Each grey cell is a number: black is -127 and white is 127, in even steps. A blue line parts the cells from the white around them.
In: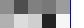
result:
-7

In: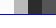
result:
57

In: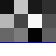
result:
-102

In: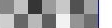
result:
-32

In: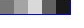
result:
-9

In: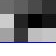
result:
-92

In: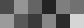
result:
-69
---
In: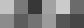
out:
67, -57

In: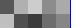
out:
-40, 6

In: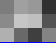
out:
-2, 4

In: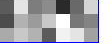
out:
-36, 34

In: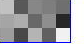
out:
65, 113

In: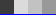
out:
-68, 25
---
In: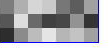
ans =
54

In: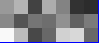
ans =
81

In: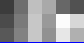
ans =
17

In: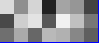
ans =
49

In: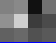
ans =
-22

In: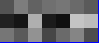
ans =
-21

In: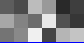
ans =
-58

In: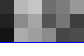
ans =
11

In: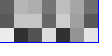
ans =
-78

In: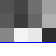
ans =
115
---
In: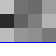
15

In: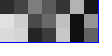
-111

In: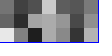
-75

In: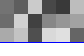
96

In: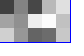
-19

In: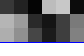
-65
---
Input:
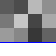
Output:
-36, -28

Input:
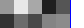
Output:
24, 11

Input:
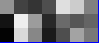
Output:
20, -7

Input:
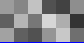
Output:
28, -16

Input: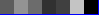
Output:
-34, -127

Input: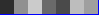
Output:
-82, 31

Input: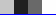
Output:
70, 126

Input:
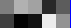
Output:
-1, 19

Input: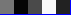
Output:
-9, -93

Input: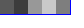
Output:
-38, -1
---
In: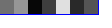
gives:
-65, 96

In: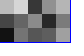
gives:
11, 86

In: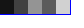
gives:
20, 81

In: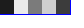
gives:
-4, 106

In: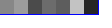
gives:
-19, 67

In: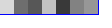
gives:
66, 89

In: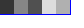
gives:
-47, 93
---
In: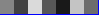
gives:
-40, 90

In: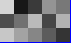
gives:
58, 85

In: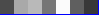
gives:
-9, 123

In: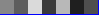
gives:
-69, 90

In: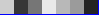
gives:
105, 105

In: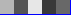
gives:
103, 103

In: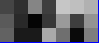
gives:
-72, 70

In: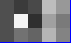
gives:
-80, 116
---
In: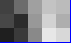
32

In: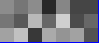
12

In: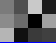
73

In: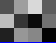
89

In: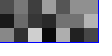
-65

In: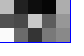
-114

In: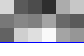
-51

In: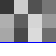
-46
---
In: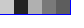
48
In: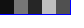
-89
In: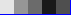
-20
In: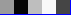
62
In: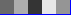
-75
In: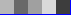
32
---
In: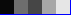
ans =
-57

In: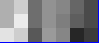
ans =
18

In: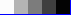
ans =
-3

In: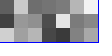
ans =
-50

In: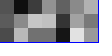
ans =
64

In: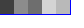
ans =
-17

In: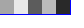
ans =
-35

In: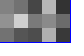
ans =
-5

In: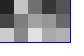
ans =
34
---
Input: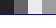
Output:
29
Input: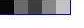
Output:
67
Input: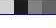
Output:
-27
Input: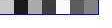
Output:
2
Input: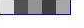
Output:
39
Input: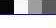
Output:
-36
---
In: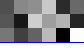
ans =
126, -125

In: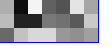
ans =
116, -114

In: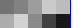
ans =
82, -103

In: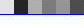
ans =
99, -91

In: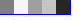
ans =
118, -88

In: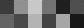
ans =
72, -103
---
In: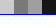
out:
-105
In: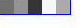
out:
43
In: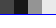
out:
106
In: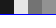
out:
18
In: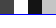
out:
69
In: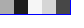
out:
-56
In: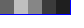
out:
-96
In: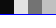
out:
64
